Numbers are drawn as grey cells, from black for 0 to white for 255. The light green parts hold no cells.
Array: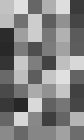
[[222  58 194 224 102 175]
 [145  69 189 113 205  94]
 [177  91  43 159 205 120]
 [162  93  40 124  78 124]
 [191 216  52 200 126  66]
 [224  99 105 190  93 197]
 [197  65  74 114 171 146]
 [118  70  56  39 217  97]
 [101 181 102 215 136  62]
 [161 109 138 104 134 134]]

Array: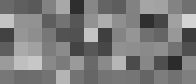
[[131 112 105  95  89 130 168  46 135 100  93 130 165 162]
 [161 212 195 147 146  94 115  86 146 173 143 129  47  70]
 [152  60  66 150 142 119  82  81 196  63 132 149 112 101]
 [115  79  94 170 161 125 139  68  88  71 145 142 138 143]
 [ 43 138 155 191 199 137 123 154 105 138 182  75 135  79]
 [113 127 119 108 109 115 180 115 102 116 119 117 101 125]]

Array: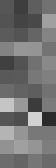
[[ 94 114  86  62]
 [ 73 160  83  68]
 [101 132  91  84]
 [148 115 131 150]
 [113 137  64  83]
 [120 128  89  90]
 [ 94 114 107  99]
 [ 59 123 197 153]
 [210  43  85  78]
 [120 120 180 149]
 [149 126 146 160]
 [118 106 108 100]]

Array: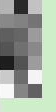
[[ 41 194 179]
 [130 116 136]
 [102 155  95]
 [112 137  84]
 [ 83 156  29]
 [108 244 202]
 [133  97 248]]

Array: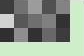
[[ 81 131  61 113 156]
 [128  50 210  87 111]
 [104  60  47 142  49]]

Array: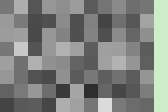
[[110 117 119 174  85 150 142 156  90 116 138]
 [ 87 163 154 122  74  80 139  79 129  68 111]
 [102 143 156 159  73 151 130  80 131  79 139]
 [131  92 119 200  84 152 178 160  93 159 158]
 [149  95 159 112 176 145 139 100  89 160 179]
 [ 92 149 150 112  82  75 145  91 120  94 114]
 [ 87 125  98 121 151 109  57 166  46 102  71]
 [108 103  68  89  92  70 173 160 118 219 121]]

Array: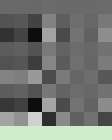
[[106 107 105 105 104 107 105 106]
 [103 120  83  88  67 130  94 110]
 [ 97 141  50  68  13 163  74 115]
 [104 114  92  96  83 121  98 108]
 [102 123  82  86  61 134  91 111]
 [110  88 131 126 153  76 122 102]
 [104 114  93  97  82 119  99 108]
 [ 99 140  55  64  13 165  75 115]
 [113  69 163 146 208  46 138  96]]

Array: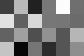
[[252 111  63 185  33 120]
 [118 107 225  96 216 119]
 [ 85 182  98 160  79 146]
 [ 85 142 196   6 118  44]]
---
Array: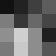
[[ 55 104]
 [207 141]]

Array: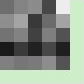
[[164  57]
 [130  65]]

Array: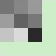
[[ 98 120]
 [218  40]]

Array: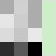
[[205 172]
 [198 233]]

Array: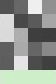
[[ 73  90]
 [174  62]]

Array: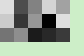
[[ 54 151]
 [142  27]]

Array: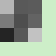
[[ 78  99]
 [ 88 194]]

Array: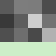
[[ 93 206]
 [110  73]]
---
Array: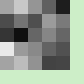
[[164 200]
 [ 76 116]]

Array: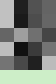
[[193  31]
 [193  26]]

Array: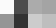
[[250  76]
 [149  50]]

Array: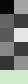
[[  7 164]
 [100  59]]

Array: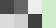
[[ 70 102]
 [220 207]]

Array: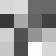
[[215 219]
 [ 55 169]]
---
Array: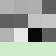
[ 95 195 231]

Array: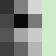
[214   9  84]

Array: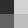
[210  99]

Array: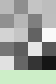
[189 127 197 117]

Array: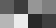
[127  40]

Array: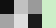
[154 221]

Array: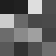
[ 78  72 138  89]
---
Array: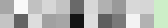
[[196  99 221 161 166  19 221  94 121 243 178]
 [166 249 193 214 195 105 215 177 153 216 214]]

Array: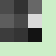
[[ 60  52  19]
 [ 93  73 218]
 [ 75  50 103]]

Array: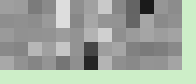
[[168 146 133 148 117 143  37 180 143 137 148 147 164]
 [137 133 183 160 198 147  70 158 165 129 122 126 137]
 [154 145 146 147 156 147 179 208 143 155 165 157 163]
 [142 144 141 154 221 135 167 148 147 101 166 138 144]
 [159 156 123 138 221 143 161 201 135 100  26 150 140]]

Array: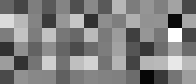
[[ 74 145 136 135  96 123 134 130 128 108   6  57 117 158]
 [157  50 116 207 114 191 210 115 180  67 182 185 232 186]
 [ 49 144  98 142 101  75 108 125 162  85  54 109 160 107]
 [125 195 125 194 119 104 186 122 156  63 150 119 255  69]
 [219 184 132  59 151 198  48 142 126 176 146 147  10 167]
 [101  69 126  89 132  79 137  89 183 124 149 128 163  72]]

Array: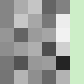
[[117 180 143 105 179]
 [119  83 152 157  36]
 [142 159 175  78 208]
 [150 100 155 165 242]
 [133 199 167 120 237]
 [133 172 197 100 129]]

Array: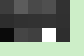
[[ 10  69  64 255  46]
 [ 45  49  50  51  48]
 [ 61  92  73  79  49]]

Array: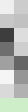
[[217 177]
 [245 150]
 [160 101]
 [110 206]
 [ 61 221]
 [199 193]
 [239 204]]

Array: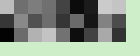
[[  3 107 178 195 114  14  66 169  50]
 [ 55 137  81 110  53 106  22 130  76]
 [189 111 125 112  67  11  27 203 196]]
